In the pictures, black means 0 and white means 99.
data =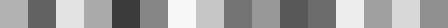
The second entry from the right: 84
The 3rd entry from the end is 62
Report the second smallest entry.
34
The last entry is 56

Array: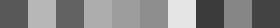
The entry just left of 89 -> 55
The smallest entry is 23

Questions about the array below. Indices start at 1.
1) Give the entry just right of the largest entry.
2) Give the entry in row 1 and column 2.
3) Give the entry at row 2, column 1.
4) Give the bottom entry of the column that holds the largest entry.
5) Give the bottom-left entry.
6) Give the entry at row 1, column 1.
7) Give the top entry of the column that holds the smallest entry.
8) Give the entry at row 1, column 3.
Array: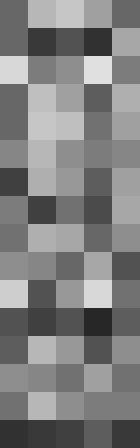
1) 48
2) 71
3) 40
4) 36
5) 19
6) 40
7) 62
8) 77

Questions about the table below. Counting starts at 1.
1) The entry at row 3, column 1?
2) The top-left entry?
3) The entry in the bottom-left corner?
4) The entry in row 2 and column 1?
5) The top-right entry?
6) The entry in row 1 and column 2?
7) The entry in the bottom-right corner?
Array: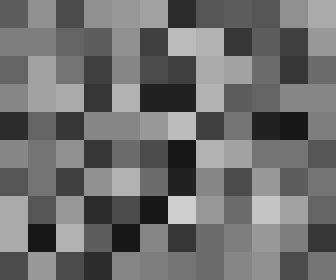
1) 39
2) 36
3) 29
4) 49
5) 66
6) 56
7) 45

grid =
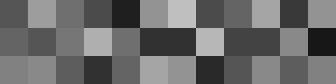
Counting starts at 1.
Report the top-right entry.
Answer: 57
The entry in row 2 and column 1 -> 39
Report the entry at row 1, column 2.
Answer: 61
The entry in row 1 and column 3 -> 43
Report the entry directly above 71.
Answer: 29
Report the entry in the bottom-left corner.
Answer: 50
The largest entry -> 74
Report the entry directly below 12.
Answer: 43
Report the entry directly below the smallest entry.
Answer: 50
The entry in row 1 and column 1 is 33

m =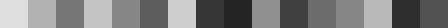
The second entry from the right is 18
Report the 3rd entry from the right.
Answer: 72
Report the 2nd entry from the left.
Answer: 69
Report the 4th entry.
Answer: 76
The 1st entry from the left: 86

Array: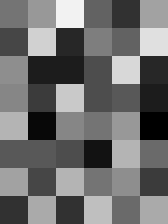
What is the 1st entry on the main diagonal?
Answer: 45
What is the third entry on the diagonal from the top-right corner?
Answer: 30
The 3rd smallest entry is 7
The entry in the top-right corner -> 63
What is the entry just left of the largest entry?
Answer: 59
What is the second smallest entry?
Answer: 3
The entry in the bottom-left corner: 19
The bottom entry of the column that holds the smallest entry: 66
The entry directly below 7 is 45
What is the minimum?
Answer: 0
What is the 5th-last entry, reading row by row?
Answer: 66
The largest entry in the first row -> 94
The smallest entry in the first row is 19
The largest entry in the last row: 74

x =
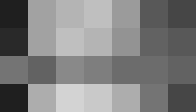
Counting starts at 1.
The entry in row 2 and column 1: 16
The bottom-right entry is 27
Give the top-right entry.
27
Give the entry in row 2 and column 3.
74
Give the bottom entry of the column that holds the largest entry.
82
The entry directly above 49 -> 70
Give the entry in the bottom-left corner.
12
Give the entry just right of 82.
78

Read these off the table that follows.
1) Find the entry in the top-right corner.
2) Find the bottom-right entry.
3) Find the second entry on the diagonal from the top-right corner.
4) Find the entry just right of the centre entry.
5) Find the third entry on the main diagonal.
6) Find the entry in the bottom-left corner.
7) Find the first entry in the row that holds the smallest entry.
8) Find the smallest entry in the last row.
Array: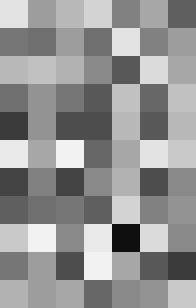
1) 37
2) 78
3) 50
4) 65
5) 69
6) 69
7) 78
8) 40

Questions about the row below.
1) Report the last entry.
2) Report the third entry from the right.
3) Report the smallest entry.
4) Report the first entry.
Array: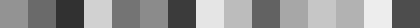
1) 30
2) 69
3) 19
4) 57

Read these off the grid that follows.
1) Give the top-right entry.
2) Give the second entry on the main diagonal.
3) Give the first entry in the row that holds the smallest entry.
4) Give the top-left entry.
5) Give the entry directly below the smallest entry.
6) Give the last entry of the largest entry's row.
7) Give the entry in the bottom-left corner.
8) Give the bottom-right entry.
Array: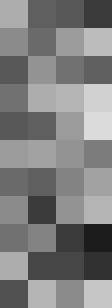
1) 23
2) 41
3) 44
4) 67
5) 19
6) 85
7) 31
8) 77

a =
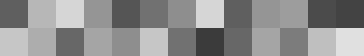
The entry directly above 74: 29
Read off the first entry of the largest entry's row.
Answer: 77
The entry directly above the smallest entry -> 83
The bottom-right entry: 87
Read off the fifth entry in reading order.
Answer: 33
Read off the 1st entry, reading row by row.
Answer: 37
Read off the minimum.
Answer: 23
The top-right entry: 26

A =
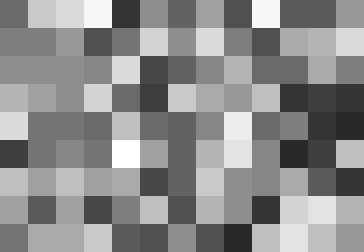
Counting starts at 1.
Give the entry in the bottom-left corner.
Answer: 45
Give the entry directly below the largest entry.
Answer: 66
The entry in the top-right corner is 59
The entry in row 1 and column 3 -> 85
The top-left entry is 41
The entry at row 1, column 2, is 78
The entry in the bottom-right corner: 59
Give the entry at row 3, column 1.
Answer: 55
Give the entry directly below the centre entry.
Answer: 38
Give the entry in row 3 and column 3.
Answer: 55
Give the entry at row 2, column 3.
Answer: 59
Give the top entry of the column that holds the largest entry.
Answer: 20
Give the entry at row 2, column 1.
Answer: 49
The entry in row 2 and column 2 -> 49
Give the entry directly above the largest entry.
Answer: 74

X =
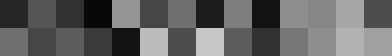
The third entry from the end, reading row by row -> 55
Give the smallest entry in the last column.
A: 30
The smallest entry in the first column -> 15
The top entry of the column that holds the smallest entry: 3
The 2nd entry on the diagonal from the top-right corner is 69
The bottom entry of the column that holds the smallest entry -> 23
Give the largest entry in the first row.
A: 65
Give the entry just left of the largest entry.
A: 30
